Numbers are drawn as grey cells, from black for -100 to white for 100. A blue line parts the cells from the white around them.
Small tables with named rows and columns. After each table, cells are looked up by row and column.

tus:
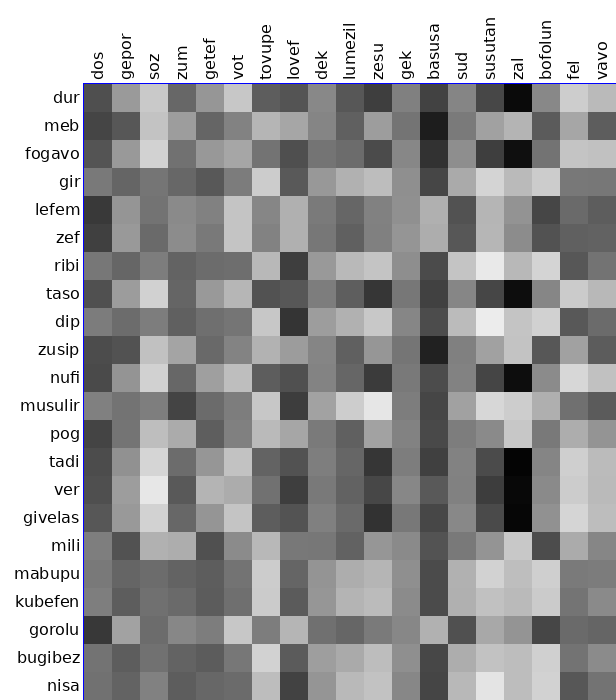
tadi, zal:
-97
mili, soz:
39
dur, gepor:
21
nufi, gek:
-5
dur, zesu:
-51
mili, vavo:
5
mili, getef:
-37
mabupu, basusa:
-41
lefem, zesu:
1

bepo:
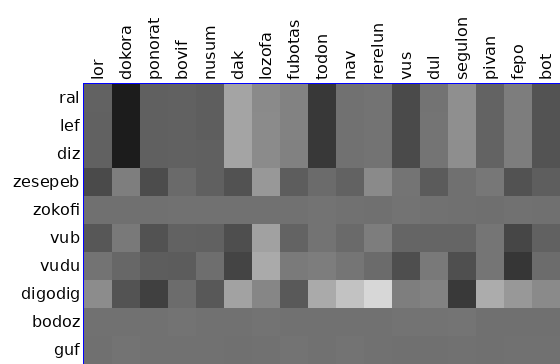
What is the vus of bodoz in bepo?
-10
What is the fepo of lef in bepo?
-2
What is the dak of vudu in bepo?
-47
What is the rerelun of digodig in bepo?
69
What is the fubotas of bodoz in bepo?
-11
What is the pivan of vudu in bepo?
-8
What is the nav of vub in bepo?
-17
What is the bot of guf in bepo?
-11
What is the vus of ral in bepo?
-42
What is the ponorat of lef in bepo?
-25
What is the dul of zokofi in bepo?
-11
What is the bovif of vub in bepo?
-23
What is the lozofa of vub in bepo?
26
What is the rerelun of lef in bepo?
-10
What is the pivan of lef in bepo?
-22
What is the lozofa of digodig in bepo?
5
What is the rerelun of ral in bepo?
-10
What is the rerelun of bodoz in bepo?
-11
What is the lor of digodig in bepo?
10
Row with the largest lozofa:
vudu

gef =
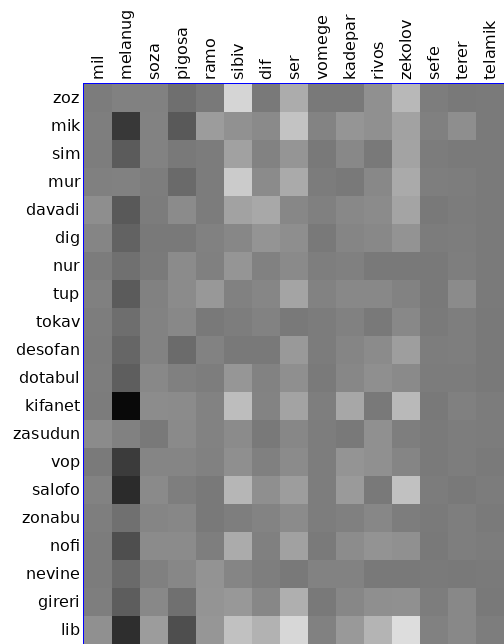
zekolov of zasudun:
-1
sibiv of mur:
59
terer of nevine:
-5
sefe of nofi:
-5
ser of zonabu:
9
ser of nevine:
-5
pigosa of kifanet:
9
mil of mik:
-1
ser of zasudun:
6
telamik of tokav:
-5

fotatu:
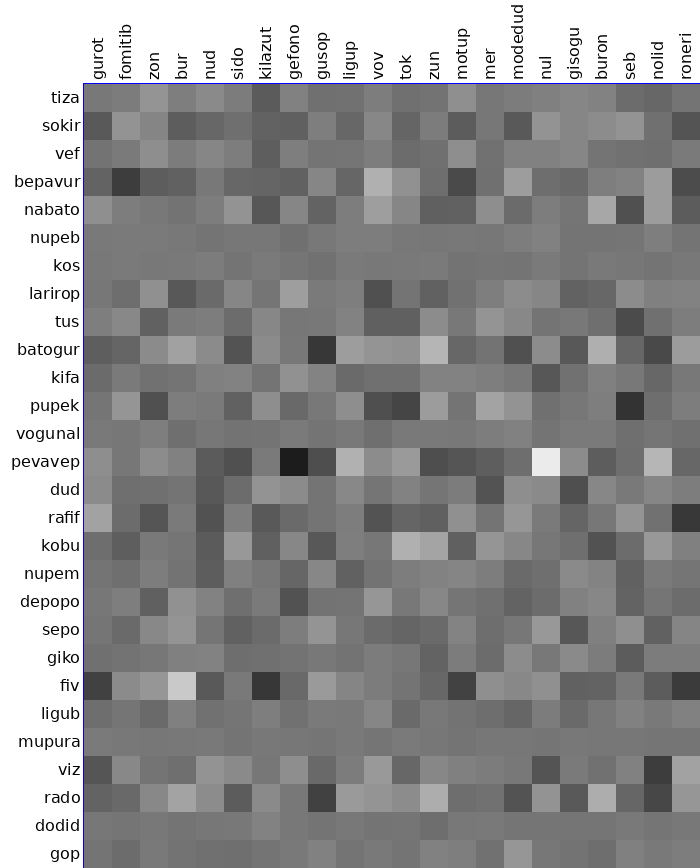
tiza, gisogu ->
5
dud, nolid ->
5
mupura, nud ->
-5
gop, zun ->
1
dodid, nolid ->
-8
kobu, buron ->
-36
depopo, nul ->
-15
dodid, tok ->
-8
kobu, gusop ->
-31
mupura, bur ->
-6
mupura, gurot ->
-4
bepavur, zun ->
-14

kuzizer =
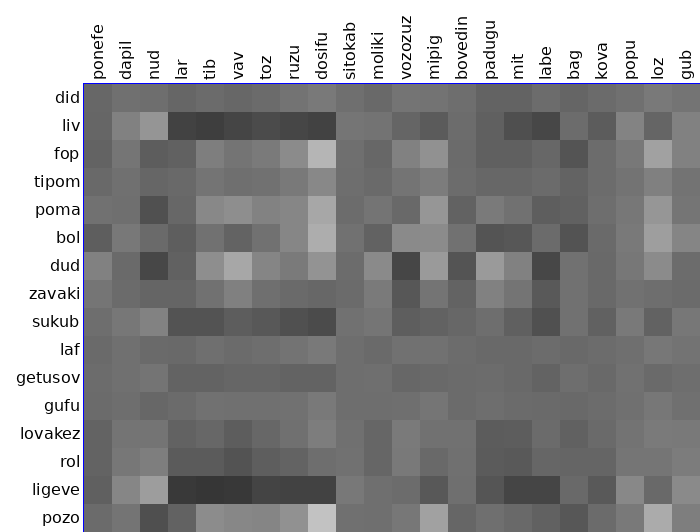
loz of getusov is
-17
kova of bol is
-17
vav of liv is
-46
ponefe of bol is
-26
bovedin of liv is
-15
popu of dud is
-7
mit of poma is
-11
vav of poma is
11
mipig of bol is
9
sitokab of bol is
-11
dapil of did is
-12
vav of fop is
-9
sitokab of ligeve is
-6
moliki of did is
-18
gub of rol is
-3
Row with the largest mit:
dud

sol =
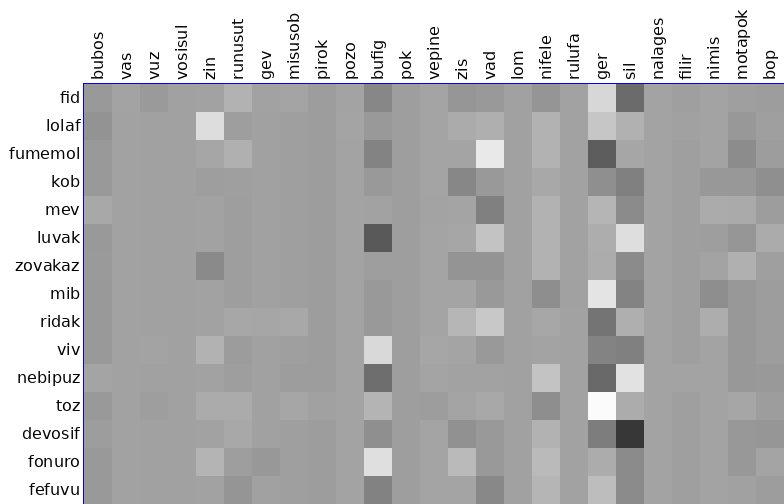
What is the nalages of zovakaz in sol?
28
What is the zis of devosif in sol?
14
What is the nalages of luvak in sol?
28
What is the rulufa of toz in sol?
27
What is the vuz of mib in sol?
26
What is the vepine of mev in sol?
28
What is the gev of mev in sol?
26
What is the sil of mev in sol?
9
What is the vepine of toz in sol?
23

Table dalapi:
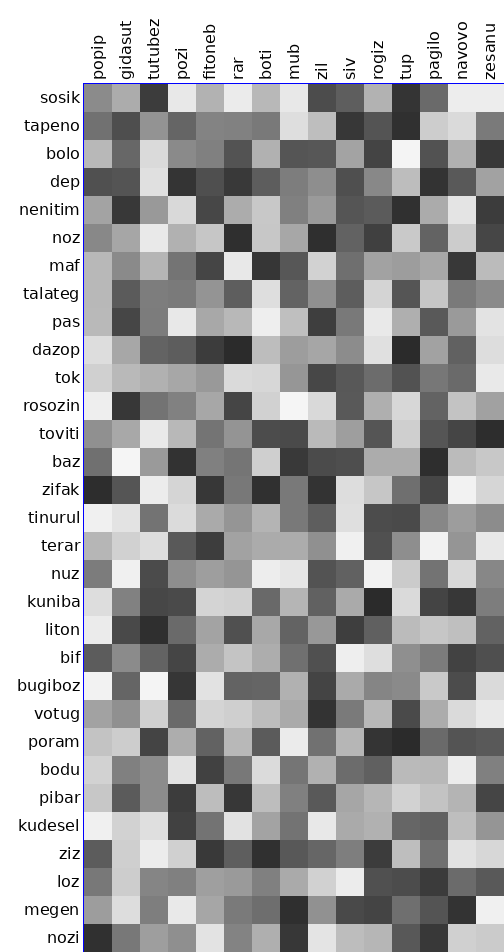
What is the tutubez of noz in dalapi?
83
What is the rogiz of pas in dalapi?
83
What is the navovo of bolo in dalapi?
38
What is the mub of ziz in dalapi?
-31
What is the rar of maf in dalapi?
82
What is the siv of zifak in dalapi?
73
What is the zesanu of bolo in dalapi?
-56
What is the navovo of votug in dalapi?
71
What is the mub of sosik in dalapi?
82
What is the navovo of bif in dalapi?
-48

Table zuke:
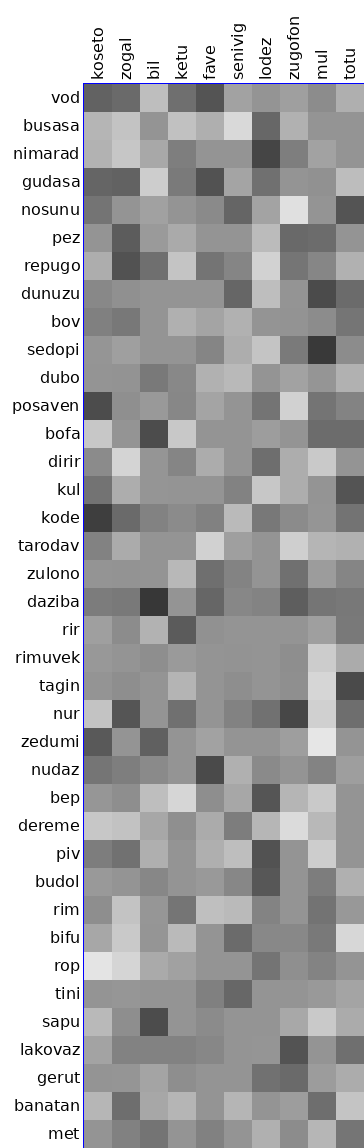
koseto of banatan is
43
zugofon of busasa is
39
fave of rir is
14
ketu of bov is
38
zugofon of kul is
36
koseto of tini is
16
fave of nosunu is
8
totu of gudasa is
48
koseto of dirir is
9
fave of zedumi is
27
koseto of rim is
11

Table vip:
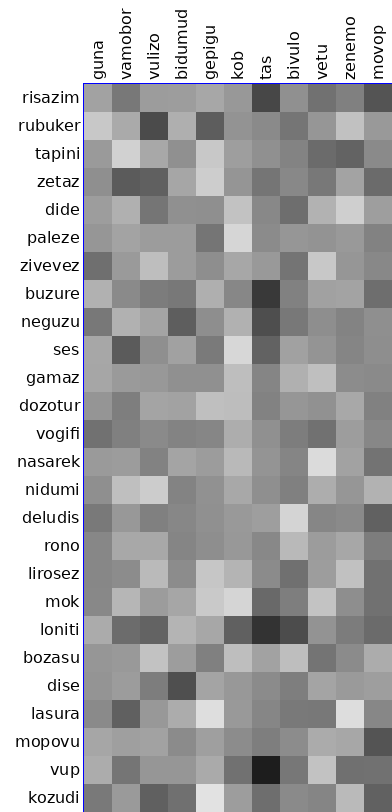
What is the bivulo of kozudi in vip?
8
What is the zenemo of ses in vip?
4
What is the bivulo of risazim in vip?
13
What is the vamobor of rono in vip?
32
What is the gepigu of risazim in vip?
31
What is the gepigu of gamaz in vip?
13
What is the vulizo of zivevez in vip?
49
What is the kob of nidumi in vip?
32
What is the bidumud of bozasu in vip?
23
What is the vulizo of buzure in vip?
-3
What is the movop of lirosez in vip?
-11
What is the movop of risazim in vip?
-34
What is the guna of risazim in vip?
27
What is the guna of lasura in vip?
8
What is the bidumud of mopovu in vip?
9
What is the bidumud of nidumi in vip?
3
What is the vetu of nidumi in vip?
36
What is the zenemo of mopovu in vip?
31

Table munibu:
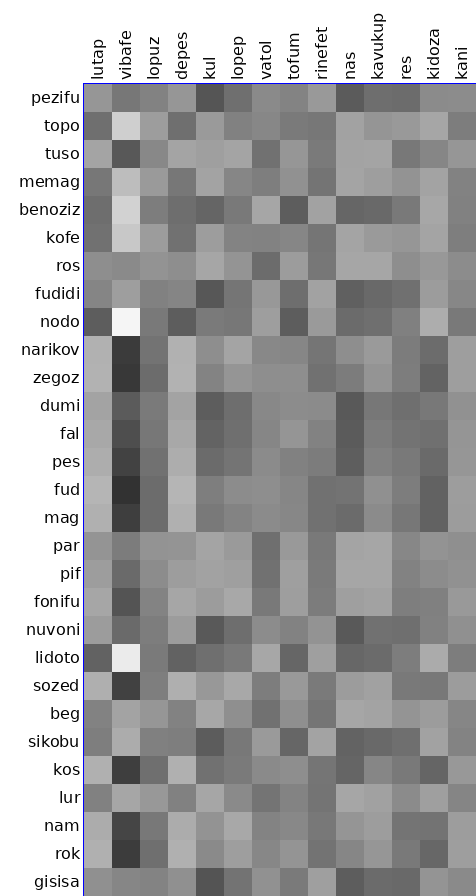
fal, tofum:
17
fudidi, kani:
6
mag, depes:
38
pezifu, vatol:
8
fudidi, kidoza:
22
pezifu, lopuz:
2
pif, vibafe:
-17
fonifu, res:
-1
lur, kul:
30
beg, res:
16
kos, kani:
19
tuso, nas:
28
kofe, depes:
-11

